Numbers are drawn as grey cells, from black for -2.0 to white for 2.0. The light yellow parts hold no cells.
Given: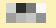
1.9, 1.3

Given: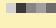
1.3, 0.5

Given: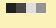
1.5, 0.3

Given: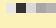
1.6, 1.4

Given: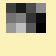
1.0, 0.4

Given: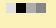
1.5, 0.7

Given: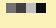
1.0, -0.2

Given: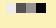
1.7, 0.3
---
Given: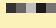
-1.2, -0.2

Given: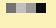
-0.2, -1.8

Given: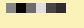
0.1, -1.3

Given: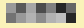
0.4, -1.4

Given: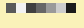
-0.6, -1.6

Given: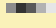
0.2, 1.6

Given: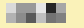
1.4, 0.0
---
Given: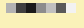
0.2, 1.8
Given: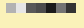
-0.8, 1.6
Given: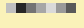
0.6, 1.4
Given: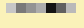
0.7, 1.1
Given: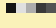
0.7, 1.5
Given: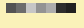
0.3, 1.1
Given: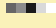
-1.6, 2.0
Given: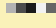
-1.6, 1.8
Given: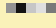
1.1, 1.5
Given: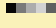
0.7, 1.3
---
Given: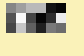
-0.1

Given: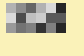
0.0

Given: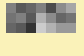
0.4

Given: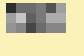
0.1

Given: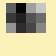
-0.9

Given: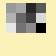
0.2
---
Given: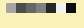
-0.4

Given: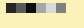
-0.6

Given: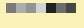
0.3

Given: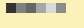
0.0

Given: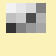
0.8

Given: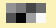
-0.3

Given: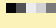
-1.9

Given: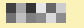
1.0
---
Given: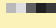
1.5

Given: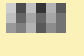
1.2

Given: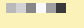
1.9

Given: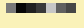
1.1

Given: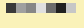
1.5

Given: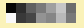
1.9

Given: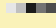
1.6

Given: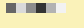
1.8
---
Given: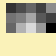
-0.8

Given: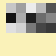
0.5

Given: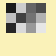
1.2

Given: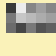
1.7

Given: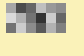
-0.8

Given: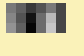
-0.5

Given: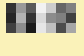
0.4

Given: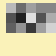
-0.3
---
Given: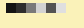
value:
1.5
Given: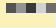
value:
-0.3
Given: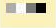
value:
-1.9
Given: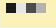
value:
0.8
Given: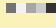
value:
-1.2
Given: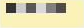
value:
-0.8
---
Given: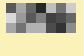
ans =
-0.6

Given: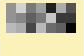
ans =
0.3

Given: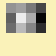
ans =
0.3

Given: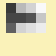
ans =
-1.1

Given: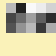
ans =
0.9

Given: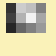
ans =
-1.2

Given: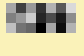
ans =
0.6

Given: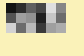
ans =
-1.7

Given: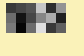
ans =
-1.1
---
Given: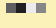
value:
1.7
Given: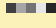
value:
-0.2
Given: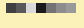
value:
1.4
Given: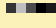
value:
-0.8
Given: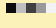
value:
-1.0
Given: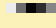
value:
-1.9
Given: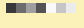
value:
0.5
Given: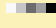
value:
-0.3
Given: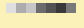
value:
1.1
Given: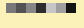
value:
0.1
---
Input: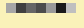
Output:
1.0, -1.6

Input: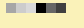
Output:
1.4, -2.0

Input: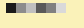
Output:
1.4, -1.6

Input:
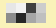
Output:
1.8, -1.4

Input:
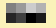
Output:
1.2, -2.0

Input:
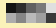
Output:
1.5, -1.7

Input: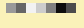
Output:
1.8, -1.8

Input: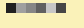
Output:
1.1, -1.5

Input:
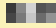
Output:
1.3, -1.1
